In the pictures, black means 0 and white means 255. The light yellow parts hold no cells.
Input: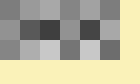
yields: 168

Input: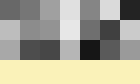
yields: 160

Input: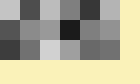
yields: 188

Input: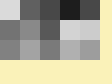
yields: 72

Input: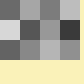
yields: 124

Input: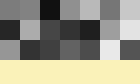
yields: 17

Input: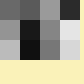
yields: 154

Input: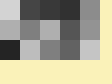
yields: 57

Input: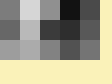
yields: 144

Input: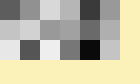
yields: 216
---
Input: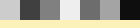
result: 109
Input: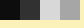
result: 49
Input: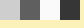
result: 95
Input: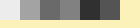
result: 129
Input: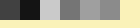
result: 117
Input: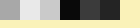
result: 9
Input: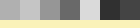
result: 218
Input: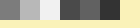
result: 74
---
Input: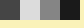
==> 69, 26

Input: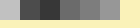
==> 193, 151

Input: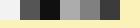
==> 242, 59

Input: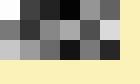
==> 253, 39

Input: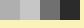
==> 175, 42

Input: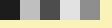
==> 28, 141

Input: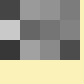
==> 69, 76

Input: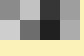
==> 139, 172
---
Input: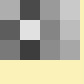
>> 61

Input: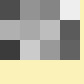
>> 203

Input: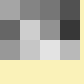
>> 198

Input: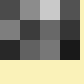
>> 97

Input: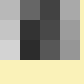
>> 44

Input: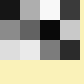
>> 234

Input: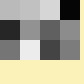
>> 236

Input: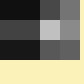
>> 23

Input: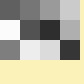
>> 237
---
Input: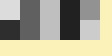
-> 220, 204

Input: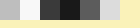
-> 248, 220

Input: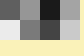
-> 235, 202

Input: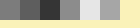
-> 230, 166

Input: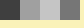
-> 197, 160

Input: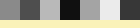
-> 235, 185

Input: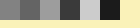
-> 204, 157

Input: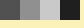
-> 201, 144
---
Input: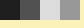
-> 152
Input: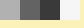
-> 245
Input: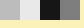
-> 125
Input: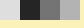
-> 179
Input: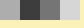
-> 214
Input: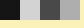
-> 174
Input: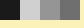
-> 110
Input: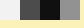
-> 145
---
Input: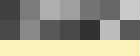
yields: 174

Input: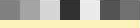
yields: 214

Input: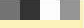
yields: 253

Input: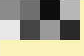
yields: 13

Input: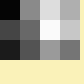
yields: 221

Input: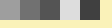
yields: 84

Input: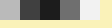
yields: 28
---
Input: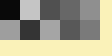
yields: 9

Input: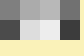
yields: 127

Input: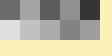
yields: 107

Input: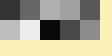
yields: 51

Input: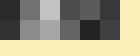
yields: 43

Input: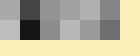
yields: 169
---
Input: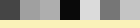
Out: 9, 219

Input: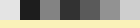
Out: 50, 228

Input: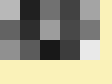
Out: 157, 233

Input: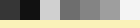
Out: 110, 244

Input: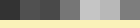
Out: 118, 197

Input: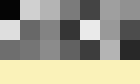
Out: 53, 234

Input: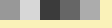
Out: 59, 215

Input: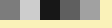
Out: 23, 205

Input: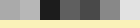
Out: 95, 226
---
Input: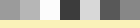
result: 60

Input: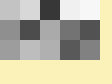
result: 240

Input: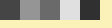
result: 224

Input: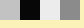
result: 139

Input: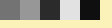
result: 226

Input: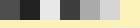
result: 62
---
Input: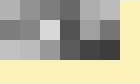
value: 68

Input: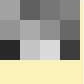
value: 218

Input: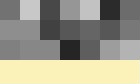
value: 157

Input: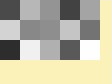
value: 89

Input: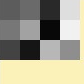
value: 183

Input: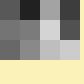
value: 190

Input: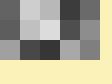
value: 168

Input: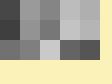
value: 100

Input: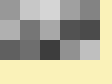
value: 145
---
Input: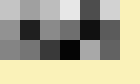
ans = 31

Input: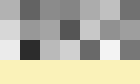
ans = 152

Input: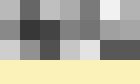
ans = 55

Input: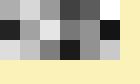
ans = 162

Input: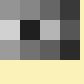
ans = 31

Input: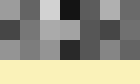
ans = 119

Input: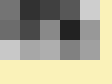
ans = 72

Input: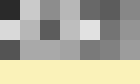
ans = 183

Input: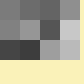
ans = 150

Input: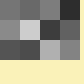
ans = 205
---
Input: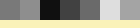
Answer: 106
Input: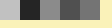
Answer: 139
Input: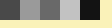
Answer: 105
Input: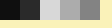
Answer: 216
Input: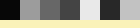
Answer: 233
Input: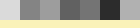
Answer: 116
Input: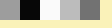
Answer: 250
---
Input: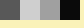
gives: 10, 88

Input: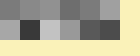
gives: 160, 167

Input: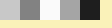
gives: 30, 200

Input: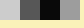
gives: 157, 204

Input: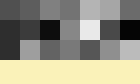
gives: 107, 46

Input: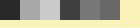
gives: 104, 41

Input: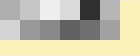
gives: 182, 212

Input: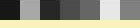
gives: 128, 24
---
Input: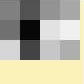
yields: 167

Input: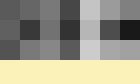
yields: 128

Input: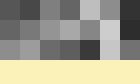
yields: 51

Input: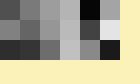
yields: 164

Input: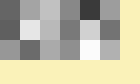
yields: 157

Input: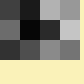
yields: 152

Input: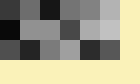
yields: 179
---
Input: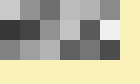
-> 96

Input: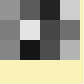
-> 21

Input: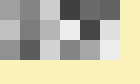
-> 132

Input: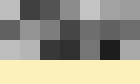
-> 117

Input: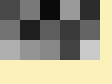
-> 135

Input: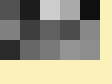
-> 121

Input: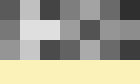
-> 170

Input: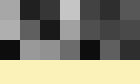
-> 13

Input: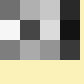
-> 170
